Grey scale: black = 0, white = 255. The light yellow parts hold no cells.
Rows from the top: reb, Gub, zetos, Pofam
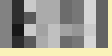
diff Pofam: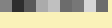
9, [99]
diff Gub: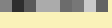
8, [214]

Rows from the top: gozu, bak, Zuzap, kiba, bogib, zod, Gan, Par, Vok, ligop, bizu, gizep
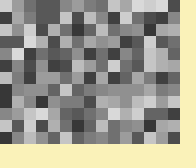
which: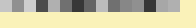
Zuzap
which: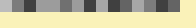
Gan
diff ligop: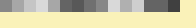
2, [156]

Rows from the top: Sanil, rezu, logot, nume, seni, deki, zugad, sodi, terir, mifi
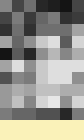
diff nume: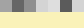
4, [201]
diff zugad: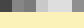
1, [81]
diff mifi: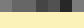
4, [81]
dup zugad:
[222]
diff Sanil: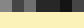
5, [30]
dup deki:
[222]
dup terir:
[212]

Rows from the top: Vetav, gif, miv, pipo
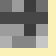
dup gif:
[71]
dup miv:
[156]
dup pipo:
[133]
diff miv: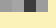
2, [156]
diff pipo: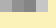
2, [133]
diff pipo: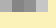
3, [133]
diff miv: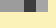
4, [156]

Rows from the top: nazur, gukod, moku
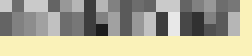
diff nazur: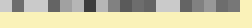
6, [152]
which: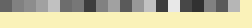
gukod
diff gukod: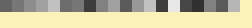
2, [129]
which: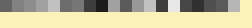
moku
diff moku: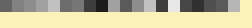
12, [152]

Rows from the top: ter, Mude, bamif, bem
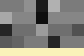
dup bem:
[123]
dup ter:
[123]
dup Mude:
[134]
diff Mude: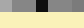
7, [134]
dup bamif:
[111]
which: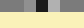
ter

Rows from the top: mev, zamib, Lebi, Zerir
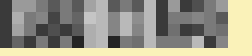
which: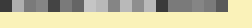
zamib
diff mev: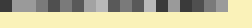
5, [89]
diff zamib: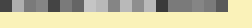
1, [58]
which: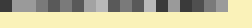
mev
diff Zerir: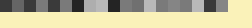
15, [122]

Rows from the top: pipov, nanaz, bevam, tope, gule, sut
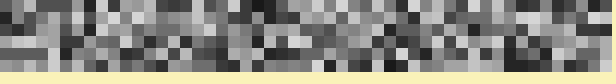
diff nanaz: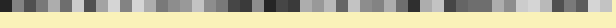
36, [185]
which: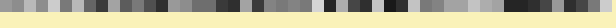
sut

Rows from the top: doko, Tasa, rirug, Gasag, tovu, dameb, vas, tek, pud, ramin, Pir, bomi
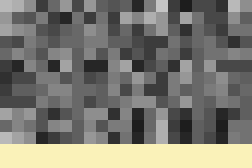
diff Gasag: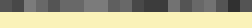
11, [95]
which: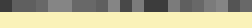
tek
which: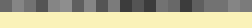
tovu
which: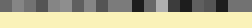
Pir
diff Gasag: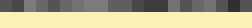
7, [104]

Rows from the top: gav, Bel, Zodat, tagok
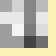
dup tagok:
[157]
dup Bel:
[232]

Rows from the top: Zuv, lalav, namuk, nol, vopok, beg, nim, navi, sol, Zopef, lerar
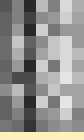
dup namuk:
[152]
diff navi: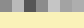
7, [163]
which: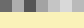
vopok
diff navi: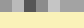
1, [140]

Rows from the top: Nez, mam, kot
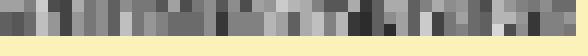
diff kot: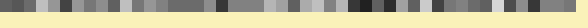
31, [44]
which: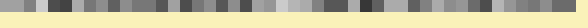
Nez
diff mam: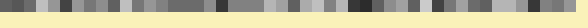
47, [129]
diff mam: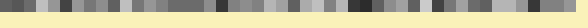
21, [129]

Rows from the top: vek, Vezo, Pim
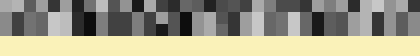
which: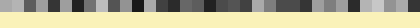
vek
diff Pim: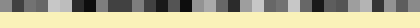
20, [53]
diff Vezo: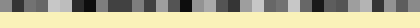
2, [65]
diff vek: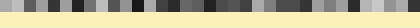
2, [180]
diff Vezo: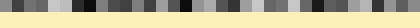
10, [65]
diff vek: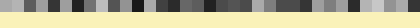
21, [65]

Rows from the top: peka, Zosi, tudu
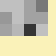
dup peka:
[192]
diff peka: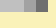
4, [120]
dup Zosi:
[162]

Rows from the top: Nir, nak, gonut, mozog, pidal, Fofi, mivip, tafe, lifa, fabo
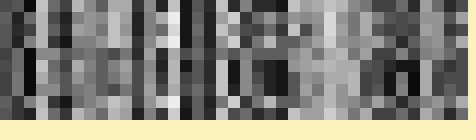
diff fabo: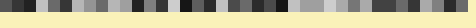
24, [34]
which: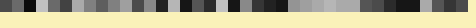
Fofi
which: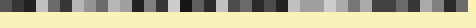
fabo
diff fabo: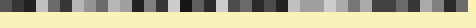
19, [193]

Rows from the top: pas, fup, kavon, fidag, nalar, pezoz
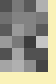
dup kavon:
[90]
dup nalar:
[81]
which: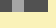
nalar
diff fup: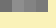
2, [131]
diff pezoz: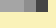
2, [176]

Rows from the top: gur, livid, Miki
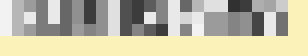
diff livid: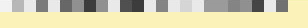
10, [224]
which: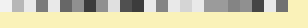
livid
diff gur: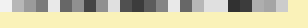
8, [60]
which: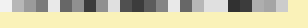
gur

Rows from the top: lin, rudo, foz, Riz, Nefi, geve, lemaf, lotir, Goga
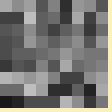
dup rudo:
[65]
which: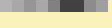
lemaf
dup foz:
[95]
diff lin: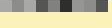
3, [159]

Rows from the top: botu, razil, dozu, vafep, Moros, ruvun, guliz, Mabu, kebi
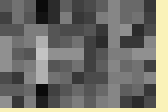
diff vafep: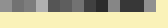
13, [134]
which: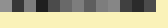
kebi
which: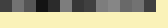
razil
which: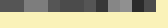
dozu
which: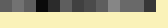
botu
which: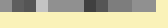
Moros
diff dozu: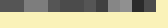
9, [55]

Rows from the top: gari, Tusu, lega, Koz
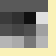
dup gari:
[89]
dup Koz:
[181]
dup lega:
[78]

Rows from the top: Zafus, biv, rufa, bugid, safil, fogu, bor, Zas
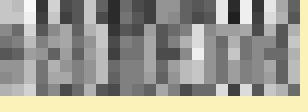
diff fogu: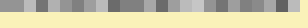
8, [148]
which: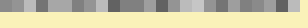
bor

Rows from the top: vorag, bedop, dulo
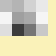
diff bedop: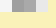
4, [245]
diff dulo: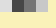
2, [60]
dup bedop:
[245]
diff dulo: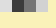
4, [200]

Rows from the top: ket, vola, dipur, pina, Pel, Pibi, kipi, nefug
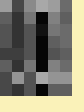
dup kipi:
[148]
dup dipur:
[83]
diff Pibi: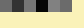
1, [95]
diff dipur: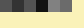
5, [118]
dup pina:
[83]
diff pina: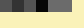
5, [95]
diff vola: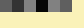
3, [118]

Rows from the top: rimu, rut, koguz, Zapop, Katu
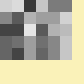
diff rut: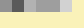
1, [135]
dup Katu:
[101]
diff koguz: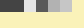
6, [187]
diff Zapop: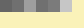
5, [135]
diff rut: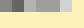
2, [90]

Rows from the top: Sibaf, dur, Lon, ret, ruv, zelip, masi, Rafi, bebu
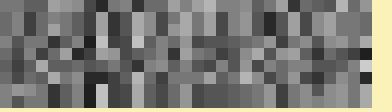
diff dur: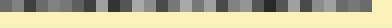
29, [119]
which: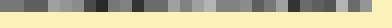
Sibaf
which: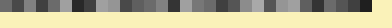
ruv
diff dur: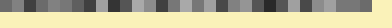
14, [73]
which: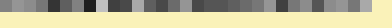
Rafi

